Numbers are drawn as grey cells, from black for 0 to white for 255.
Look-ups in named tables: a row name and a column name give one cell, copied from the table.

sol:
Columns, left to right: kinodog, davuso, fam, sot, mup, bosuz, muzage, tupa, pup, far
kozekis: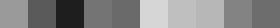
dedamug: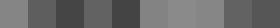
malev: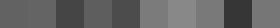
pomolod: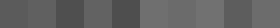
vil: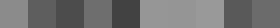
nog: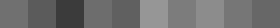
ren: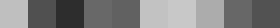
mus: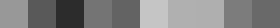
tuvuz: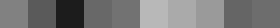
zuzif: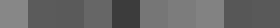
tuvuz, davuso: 90
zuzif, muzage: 124
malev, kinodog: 98
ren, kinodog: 191
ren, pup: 103
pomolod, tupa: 113
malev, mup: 76
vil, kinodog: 139
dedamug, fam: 69
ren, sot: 104
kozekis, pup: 131
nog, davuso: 91
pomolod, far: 108
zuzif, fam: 90
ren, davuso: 80
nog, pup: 118
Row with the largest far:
malev

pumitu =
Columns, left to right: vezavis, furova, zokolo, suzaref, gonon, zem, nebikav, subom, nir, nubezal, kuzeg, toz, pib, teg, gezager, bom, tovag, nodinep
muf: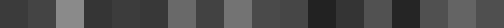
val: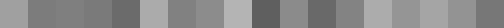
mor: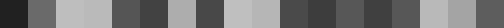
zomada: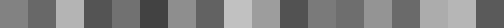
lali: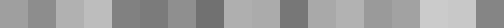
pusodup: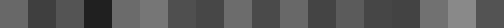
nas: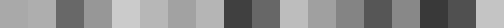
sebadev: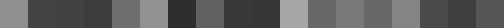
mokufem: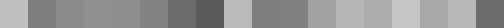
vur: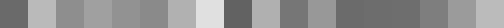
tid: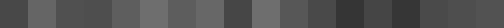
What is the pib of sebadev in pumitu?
121
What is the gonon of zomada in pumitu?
113
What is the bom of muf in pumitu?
80
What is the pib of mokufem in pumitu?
182
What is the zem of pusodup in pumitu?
118
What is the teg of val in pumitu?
172
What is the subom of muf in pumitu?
66
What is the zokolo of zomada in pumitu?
180
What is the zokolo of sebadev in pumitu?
66
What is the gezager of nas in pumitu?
136
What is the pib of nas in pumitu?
132
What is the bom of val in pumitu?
165
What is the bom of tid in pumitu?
74
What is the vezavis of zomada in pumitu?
130
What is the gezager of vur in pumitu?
110
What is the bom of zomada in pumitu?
172
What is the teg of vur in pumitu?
109

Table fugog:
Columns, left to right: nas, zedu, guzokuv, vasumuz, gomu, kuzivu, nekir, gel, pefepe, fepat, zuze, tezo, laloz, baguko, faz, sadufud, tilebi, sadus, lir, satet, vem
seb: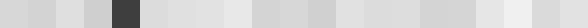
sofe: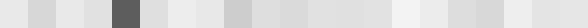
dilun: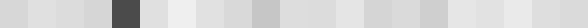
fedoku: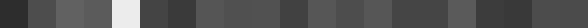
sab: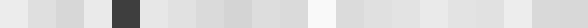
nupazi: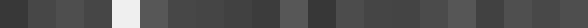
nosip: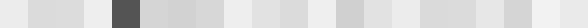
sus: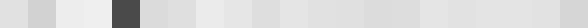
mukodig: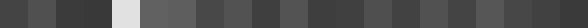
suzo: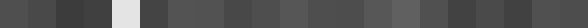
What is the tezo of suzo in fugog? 78
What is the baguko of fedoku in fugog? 86
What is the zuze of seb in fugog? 215
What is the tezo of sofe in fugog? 225
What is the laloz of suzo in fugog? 77
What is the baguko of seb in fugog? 220
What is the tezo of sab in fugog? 249
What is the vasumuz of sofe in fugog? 225
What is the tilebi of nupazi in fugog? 86
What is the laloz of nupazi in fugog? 76
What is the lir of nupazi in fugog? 79
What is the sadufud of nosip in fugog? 218
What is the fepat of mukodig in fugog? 63
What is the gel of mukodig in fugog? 72
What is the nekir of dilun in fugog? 239
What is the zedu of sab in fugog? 223

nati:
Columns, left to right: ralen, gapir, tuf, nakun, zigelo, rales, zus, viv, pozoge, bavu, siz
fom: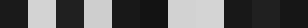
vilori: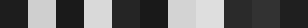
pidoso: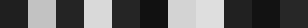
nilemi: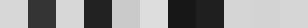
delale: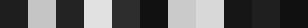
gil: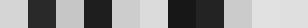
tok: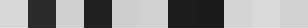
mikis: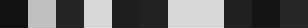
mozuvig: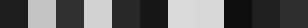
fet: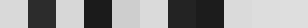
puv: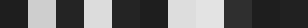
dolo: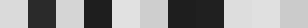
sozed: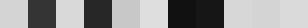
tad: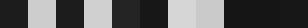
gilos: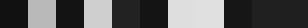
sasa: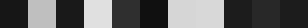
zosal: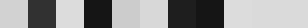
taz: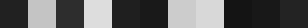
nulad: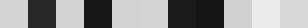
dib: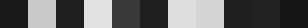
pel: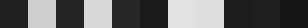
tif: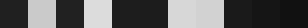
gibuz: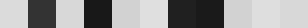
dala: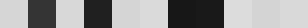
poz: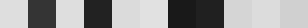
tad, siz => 23
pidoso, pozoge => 33
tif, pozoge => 26
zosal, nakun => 21
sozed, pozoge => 215
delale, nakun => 225
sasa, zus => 214
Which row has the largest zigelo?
dolo

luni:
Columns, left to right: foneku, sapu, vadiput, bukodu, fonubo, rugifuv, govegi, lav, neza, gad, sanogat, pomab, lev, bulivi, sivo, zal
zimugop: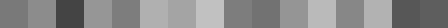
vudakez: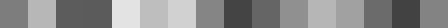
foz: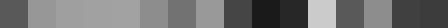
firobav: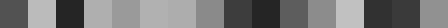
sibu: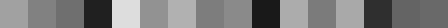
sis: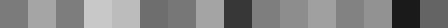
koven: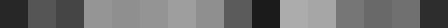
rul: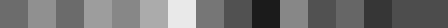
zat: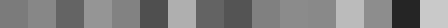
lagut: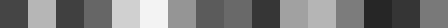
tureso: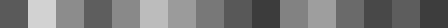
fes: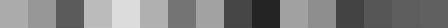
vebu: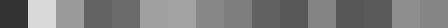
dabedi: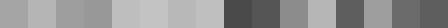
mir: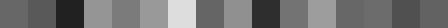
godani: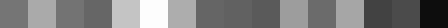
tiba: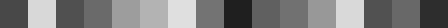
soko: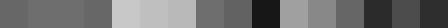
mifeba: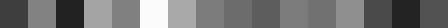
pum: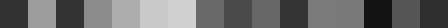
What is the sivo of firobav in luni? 58
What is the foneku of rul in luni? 108
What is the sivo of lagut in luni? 53
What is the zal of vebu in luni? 133
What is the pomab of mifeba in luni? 113
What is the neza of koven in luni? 91
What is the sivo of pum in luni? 86
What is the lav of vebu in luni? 135
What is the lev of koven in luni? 118
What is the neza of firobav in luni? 61
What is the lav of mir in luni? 101
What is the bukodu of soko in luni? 103
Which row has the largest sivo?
vebu

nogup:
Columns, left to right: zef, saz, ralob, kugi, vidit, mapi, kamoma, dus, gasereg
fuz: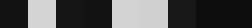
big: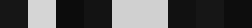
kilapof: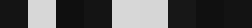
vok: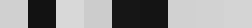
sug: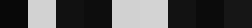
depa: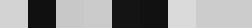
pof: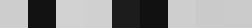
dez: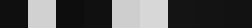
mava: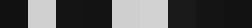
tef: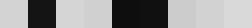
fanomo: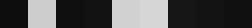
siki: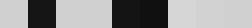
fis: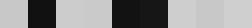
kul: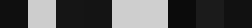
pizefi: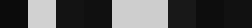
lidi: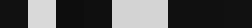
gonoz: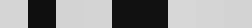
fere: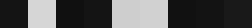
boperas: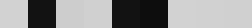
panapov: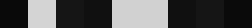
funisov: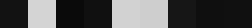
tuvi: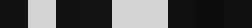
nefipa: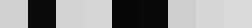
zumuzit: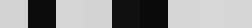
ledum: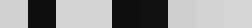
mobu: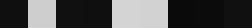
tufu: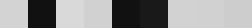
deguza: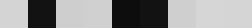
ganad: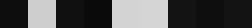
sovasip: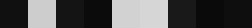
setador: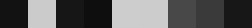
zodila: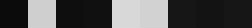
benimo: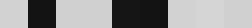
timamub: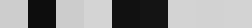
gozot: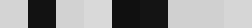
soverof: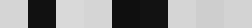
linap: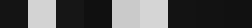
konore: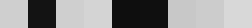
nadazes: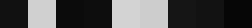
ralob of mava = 20
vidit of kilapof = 215
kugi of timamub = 212
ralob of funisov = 10
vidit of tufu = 17
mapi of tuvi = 211
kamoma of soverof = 213
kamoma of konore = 200
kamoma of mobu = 10
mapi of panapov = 209
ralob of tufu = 217
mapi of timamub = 20
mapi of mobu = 210
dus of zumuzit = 215
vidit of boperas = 18

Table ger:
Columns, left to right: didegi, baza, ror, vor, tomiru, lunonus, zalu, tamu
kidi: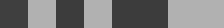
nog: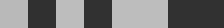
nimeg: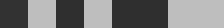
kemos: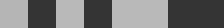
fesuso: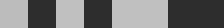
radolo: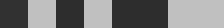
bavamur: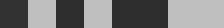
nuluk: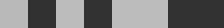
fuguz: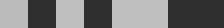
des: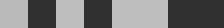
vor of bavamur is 191
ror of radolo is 45
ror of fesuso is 192
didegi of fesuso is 188
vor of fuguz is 47
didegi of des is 186
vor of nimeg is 190
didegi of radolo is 49
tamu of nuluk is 50
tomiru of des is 190
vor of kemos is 52
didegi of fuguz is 187
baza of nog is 48

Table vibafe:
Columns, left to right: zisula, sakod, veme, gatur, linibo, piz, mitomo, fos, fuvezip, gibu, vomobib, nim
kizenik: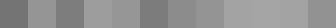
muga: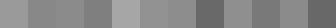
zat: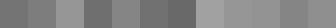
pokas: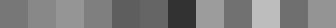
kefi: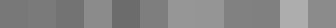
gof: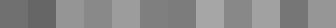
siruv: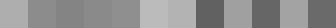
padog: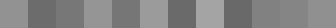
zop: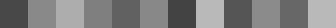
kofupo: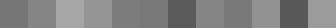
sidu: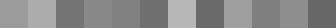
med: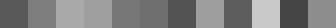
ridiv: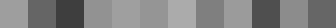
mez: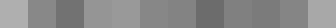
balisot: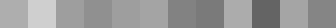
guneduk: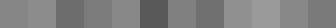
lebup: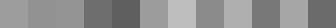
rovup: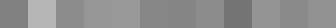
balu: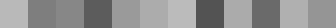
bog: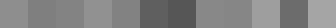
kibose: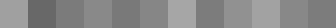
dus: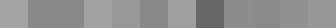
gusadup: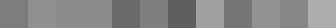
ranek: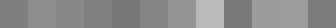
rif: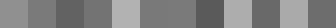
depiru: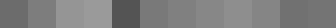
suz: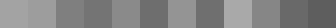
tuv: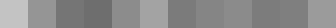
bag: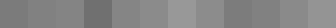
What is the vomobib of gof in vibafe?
118
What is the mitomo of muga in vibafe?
141
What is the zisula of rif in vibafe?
144
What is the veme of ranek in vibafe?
135
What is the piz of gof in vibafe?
127
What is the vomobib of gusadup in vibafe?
135
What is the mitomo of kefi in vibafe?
150
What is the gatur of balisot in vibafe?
144
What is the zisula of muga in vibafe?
154
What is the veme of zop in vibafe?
173
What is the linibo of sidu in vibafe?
129
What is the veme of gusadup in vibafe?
140
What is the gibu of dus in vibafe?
138
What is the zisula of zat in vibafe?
116
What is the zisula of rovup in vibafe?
129
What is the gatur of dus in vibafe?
161
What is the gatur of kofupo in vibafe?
149
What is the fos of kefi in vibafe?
149
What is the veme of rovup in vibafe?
140
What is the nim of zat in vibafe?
143

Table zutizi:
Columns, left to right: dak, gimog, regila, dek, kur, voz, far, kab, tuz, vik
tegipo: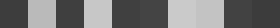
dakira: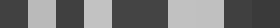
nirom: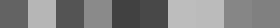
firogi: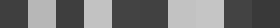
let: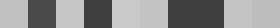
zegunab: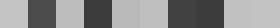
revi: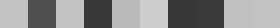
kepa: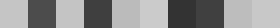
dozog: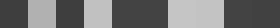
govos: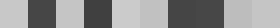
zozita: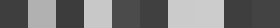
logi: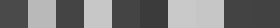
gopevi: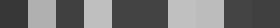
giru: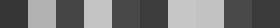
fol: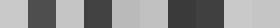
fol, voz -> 193
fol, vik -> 197
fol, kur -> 186
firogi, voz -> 65
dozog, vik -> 65
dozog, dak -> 62
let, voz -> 195
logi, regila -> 68
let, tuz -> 196
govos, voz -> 193
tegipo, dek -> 199
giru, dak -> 54
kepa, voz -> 203
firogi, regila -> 62

